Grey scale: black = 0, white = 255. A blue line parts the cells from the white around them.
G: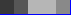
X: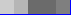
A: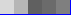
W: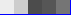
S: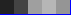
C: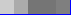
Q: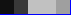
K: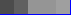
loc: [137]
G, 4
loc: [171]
C, 1

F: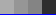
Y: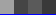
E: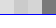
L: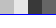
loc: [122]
E, 3
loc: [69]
Y, 1

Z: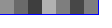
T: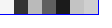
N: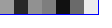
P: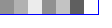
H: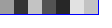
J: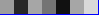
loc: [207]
T, 6
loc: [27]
T, 4
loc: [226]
H, 5
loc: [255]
P, 6
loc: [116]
J, 3
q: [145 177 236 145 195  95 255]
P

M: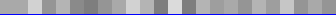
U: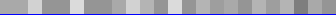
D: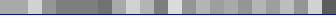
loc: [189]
D, 20
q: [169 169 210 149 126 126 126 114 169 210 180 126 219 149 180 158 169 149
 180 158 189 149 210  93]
D
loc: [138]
M, 5

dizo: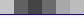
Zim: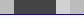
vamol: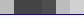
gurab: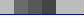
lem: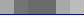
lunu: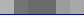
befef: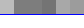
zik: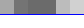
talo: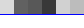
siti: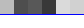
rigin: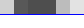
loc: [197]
dizo, 0
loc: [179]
lunu, 0

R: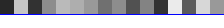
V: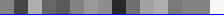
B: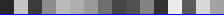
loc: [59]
B, 2
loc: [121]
V, 12

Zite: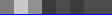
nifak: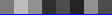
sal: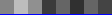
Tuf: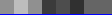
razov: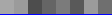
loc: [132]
sal, 0
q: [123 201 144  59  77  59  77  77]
Zite
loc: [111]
razov, 7
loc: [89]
razov, 5

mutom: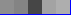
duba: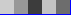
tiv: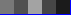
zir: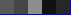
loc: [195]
duba, 3
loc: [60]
duba, 2

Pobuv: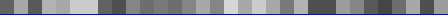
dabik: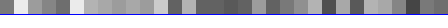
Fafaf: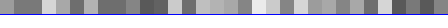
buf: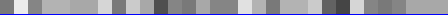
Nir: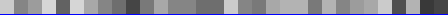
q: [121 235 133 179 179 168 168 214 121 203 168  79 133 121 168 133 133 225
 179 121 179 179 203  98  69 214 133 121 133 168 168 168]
buf
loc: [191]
Fafaf, 14
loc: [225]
buf, 17
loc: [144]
dabik, 21

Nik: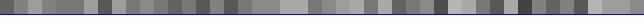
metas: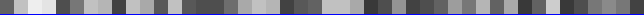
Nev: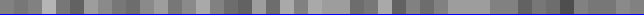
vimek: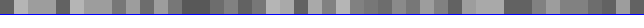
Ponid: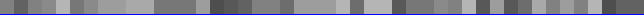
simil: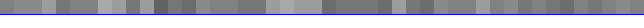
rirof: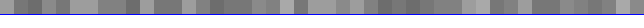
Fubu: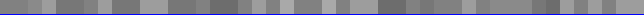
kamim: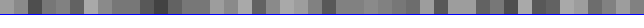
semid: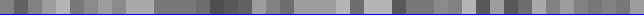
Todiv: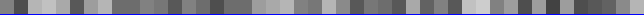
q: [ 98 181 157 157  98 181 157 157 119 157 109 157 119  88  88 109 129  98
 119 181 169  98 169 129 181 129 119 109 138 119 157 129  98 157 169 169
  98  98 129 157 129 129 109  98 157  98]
vimek
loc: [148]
metas, 28

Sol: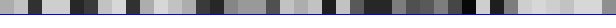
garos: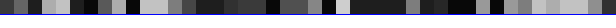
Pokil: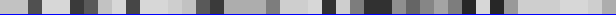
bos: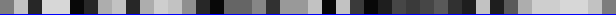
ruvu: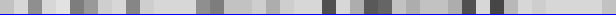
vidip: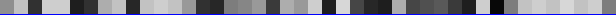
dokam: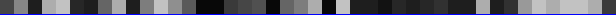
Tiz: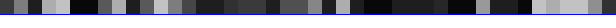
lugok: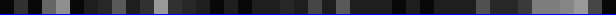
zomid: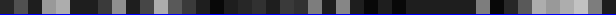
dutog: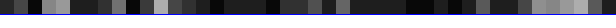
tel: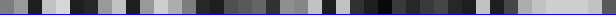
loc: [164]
Pokil, 31
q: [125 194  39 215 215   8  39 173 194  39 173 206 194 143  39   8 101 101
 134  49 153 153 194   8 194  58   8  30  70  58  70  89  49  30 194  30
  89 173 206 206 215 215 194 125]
bos
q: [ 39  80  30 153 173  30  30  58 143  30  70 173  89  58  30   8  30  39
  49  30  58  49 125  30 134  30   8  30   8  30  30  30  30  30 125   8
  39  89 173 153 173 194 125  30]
zomid
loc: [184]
ruvu, 36
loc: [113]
dutog, 8
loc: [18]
dokam, 27

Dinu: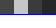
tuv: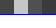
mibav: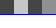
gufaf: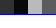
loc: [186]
gufaf, 2
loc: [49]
gufaf, 0

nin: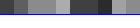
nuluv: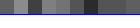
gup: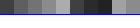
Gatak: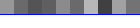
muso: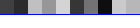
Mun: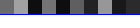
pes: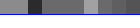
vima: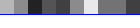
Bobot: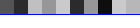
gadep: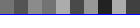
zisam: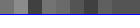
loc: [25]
Mun, 8
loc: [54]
muso, 5
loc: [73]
gadep, 5
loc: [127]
nuluv, 3

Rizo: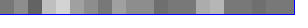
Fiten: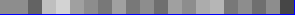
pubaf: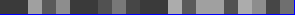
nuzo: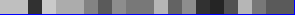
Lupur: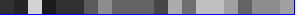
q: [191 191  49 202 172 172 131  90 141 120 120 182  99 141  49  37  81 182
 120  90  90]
nuzo
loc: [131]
nuzo, 6

